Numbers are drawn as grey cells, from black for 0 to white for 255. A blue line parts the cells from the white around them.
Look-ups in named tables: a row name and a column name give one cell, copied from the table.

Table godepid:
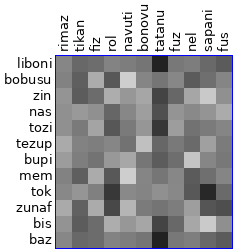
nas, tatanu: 80
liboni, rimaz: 134
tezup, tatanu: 103
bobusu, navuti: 206
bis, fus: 143
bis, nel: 167
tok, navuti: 137
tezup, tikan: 130
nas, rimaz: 144
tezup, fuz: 121
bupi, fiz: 115
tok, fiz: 128
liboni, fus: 91
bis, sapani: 202

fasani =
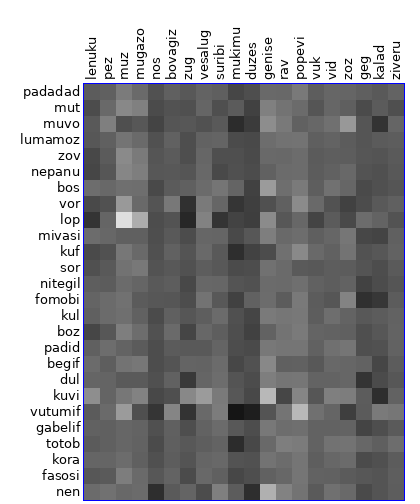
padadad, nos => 81
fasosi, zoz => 91
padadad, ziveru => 99
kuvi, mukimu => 87
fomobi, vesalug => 115
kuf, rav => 112
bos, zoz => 102
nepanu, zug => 85
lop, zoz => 73
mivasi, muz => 96
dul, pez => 100
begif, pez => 94
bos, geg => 74
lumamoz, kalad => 91
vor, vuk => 105
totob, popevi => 123
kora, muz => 108

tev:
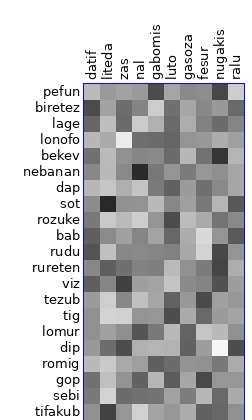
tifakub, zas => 150
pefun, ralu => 205
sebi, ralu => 170
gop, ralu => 150
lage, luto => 106
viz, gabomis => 163
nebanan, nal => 42
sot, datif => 140
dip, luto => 178
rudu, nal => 137
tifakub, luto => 151

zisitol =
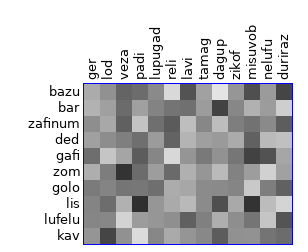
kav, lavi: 149
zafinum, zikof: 126
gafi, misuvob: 66
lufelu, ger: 134
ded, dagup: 154
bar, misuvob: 177
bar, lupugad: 131
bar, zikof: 135
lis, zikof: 169

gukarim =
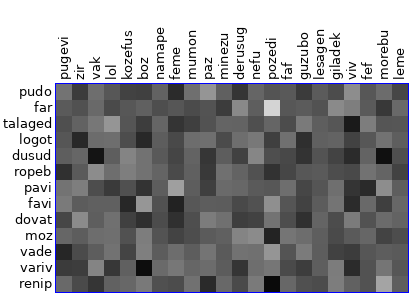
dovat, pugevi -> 70
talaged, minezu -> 100
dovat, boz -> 47
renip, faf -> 103
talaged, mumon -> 63
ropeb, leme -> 66
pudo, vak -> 110
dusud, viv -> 43
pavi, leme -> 94
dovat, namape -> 76
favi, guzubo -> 66
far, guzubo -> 91
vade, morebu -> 93
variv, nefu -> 110
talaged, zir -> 98
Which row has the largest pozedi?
far

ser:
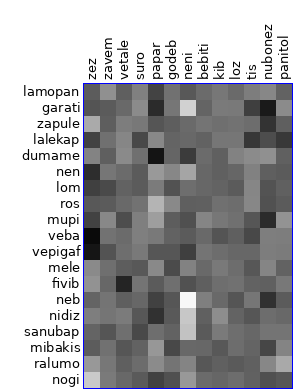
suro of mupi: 127
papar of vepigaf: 86
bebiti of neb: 127
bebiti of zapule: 116
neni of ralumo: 132
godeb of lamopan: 113
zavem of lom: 74
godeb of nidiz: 89
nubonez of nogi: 80
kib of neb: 105
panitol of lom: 96
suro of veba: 127
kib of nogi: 102
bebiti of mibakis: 103
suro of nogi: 90
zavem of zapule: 94
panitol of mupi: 147
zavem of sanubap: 85
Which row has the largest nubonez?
dumame

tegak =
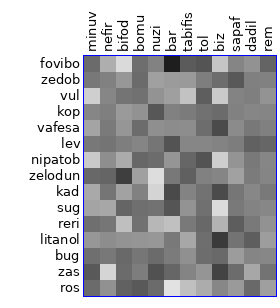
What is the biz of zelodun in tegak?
133
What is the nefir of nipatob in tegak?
142
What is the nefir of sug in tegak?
167
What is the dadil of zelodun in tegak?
123
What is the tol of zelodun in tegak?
129
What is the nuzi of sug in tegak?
114
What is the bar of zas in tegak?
102
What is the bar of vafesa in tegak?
140
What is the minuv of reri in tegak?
111
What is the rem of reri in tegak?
146
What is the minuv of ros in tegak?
107
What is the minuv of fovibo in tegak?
107
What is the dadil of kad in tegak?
135
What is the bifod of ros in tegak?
97
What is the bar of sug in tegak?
85
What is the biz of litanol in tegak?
58
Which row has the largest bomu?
zelodun

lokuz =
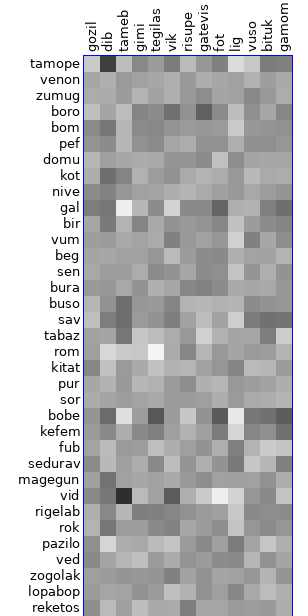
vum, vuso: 129
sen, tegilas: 139
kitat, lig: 133
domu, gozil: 182
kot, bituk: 170
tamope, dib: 63
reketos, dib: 186
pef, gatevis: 145
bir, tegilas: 169
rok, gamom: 150
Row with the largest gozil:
tamope

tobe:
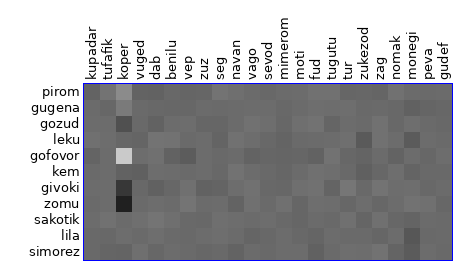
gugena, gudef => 103
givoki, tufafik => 108
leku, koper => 103
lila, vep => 105
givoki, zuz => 98
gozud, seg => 102
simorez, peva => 108
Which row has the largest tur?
givoki

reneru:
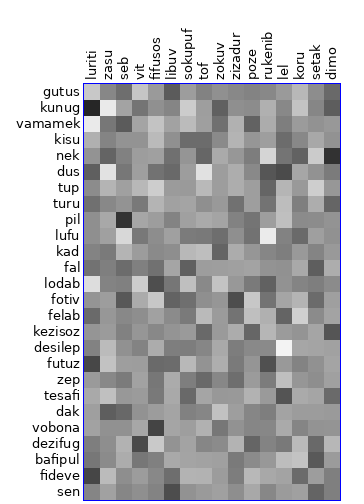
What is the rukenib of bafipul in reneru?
152
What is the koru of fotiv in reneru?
180
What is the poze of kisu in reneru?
150
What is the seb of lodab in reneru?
128
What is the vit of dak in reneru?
146
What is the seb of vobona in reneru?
145
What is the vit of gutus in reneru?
197
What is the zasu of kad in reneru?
122
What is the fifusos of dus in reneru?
114
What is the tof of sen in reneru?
154
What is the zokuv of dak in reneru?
193
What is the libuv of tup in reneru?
155
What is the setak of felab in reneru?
139
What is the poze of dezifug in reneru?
101
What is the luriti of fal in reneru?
114
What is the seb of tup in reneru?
160
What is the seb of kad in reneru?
180
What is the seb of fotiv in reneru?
88
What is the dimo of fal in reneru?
173
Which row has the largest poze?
fotiv

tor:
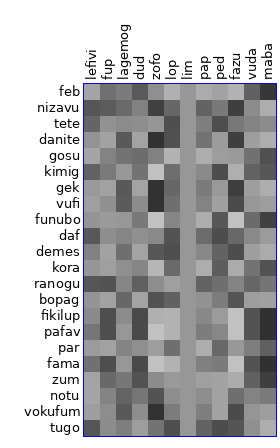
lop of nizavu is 103
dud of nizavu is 129
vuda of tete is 131
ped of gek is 153
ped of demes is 99
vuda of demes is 158
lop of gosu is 178
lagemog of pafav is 151
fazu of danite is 63
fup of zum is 105

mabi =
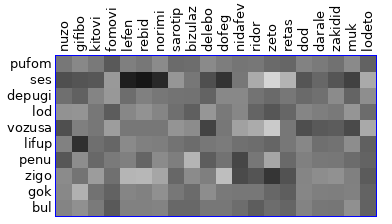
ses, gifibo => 84
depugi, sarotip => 115
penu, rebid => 101
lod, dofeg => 121
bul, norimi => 131
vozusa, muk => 74
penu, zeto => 166
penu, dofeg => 114
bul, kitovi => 122

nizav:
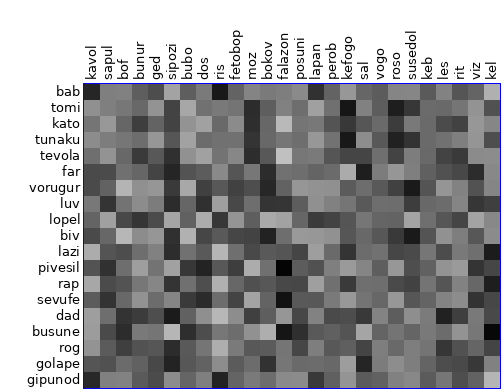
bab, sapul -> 127
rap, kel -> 30
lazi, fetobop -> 111
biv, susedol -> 26
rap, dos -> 78
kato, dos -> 161
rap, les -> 85
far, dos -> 92

